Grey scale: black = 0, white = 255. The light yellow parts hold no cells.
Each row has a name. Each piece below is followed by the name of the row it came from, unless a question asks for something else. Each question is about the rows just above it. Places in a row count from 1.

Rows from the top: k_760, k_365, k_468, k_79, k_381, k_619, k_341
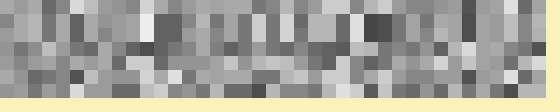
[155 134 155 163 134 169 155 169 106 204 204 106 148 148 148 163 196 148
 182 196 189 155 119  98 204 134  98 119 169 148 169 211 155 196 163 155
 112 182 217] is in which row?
k_381
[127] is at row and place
k_79, 16
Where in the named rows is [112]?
k_381, 37
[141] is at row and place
k_79, 3
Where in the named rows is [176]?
k_468, 39

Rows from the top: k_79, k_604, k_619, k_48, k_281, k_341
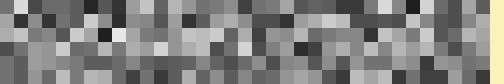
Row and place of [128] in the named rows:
k_48, 20
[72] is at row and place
k_79, 3

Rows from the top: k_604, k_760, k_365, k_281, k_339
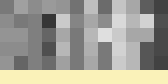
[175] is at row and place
k_281, 7
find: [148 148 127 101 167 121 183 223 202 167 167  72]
k_365
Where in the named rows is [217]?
k_760, 9
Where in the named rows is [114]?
k_604, 6
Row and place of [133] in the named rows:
k_760, 6

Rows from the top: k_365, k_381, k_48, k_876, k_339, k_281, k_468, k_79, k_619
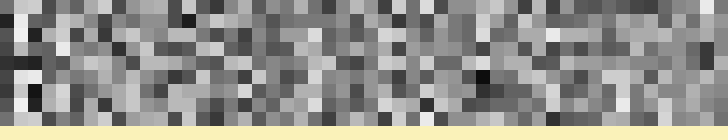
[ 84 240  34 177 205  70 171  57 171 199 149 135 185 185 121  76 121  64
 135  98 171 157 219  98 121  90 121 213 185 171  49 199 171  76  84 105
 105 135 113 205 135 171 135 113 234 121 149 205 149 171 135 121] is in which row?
k_79
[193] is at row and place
k_339, 29
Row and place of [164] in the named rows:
k_48, 43
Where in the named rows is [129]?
k_619, 5
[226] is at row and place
k_281, 2

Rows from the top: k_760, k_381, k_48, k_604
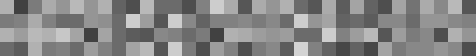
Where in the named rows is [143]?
k_381, 8
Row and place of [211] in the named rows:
k_604, 22
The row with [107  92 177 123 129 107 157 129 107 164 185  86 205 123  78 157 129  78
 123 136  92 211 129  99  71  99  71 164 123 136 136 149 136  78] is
k_604
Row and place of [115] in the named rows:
k_760, 30

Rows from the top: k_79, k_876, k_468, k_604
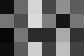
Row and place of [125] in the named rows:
k_876, 4
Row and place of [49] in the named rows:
k_468, 6
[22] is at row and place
k_876, 5
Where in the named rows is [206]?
k_604, 3

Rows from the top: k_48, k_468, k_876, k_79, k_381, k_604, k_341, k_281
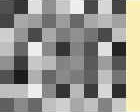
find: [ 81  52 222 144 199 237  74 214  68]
k_48
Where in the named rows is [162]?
k_468, 9
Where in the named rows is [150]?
k_876, 2
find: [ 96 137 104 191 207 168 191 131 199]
k_281
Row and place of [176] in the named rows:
k_604, 3

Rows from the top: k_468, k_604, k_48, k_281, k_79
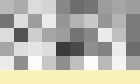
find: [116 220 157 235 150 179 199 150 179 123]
k_604
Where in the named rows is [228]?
k_281, 3
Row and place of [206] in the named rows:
k_48, 3
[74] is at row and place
k_281, 6
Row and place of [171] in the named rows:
k_468, 2
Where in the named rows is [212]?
k_468, 4

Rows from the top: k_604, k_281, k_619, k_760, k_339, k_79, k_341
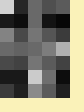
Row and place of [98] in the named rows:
k_760, 2
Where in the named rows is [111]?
k_79, 4
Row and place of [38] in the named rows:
k_604, 2
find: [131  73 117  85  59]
k_619
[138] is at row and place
k_341, 3
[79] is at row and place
k_604, 4
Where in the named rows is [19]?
k_281, 4

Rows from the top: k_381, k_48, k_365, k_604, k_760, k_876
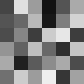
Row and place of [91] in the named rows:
k_760, 3
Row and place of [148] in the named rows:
k_604, 1
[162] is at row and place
k_876, 6
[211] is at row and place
k_48, 6
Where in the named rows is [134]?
k_365, 2
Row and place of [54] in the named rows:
k_876, 5
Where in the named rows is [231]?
k_365, 5

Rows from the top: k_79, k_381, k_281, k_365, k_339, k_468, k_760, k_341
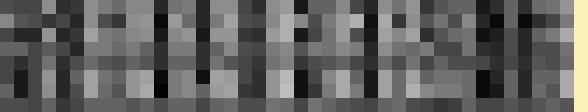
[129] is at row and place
k_339, 21
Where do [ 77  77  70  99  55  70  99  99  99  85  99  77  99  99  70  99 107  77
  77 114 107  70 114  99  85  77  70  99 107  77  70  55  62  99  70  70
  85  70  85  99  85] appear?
k_341
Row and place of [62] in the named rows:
k_341, 33
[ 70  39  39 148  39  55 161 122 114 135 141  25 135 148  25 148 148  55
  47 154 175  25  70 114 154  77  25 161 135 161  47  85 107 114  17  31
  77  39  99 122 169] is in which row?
k_281
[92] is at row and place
k_365, 4
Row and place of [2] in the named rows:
k_760, 12
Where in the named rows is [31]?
k_281, 36

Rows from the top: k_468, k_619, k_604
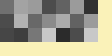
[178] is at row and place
k_619, 2
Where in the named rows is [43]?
k_604, 5
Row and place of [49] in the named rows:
k_468, 7
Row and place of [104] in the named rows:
k_619, 3
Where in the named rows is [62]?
k_604, 2
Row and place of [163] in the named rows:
k_468, 2
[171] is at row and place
k_619, 5

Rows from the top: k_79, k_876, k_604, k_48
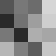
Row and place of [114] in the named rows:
k_876, 2
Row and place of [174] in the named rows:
k_604, 3

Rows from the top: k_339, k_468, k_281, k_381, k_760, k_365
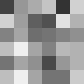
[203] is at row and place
k_365, 6
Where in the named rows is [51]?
k_339, 5
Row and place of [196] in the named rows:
k_339, 4
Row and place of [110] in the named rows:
k_281, 3
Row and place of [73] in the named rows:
k_760, 4
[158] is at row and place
k_468, 2

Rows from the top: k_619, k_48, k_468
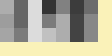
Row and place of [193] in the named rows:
k_468, 4
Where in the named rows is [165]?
k_468, 1
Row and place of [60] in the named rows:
k_619, 6
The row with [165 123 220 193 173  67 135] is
k_468
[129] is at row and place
k_619, 5

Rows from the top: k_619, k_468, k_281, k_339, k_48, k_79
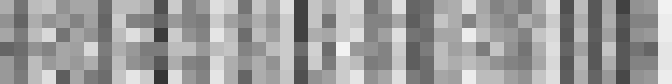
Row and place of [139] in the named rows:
k_468, 18
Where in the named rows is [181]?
k_48, 42
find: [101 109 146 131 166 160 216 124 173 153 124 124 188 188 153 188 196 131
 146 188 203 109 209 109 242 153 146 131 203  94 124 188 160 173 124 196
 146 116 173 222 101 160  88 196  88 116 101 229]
k_339
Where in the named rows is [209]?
k_339, 23
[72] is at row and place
k_79, 45

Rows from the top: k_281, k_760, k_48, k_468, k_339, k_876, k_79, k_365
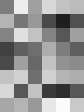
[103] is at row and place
k_339, 3
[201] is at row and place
k_365, 6
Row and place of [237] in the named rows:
k_281, 2
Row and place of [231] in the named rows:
k_365, 4
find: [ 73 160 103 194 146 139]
k_339
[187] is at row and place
k_281, 6

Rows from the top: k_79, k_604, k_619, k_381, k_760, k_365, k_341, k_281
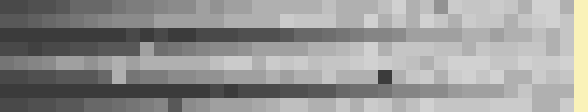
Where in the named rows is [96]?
k_604, 3
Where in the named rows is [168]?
k_281, 19
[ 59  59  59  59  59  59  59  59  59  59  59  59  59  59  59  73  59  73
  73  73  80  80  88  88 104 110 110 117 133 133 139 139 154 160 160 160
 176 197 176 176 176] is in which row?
k_341
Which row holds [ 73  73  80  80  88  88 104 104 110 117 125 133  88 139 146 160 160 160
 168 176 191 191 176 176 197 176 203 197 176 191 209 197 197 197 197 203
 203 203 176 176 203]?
k_281
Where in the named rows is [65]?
k_381, 3
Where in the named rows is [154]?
k_341, 33
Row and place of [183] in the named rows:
k_381, 25

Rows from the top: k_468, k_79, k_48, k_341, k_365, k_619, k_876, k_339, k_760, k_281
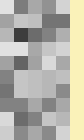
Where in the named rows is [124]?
k_468, 2
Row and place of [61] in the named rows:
k_48, 2
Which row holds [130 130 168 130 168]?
k_339
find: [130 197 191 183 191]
k_619
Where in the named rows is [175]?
k_48, 5
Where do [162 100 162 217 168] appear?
k_365
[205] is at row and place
k_281, 1

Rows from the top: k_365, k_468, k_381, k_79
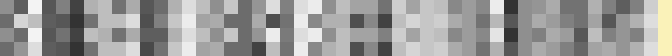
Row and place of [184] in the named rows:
k_468, 36
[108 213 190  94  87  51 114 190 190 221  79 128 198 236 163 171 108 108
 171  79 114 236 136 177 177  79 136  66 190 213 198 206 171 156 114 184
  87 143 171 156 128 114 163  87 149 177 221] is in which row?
k_468
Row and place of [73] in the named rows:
k_79, 11
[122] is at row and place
k_381, 21
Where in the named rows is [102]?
k_79, 42
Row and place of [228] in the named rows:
k_381, 36

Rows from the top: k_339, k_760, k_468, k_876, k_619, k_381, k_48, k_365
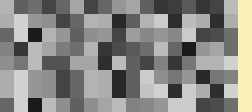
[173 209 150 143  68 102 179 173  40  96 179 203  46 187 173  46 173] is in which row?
k_760
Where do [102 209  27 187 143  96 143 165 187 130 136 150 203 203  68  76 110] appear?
k_365
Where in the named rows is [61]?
k_339, 13
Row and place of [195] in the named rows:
k_48, 11
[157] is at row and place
k_468, 10

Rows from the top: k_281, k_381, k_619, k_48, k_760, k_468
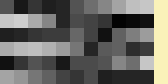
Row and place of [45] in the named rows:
k_48, 10
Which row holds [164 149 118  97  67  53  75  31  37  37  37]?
k_468
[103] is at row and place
k_619, 6
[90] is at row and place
k_48, 8

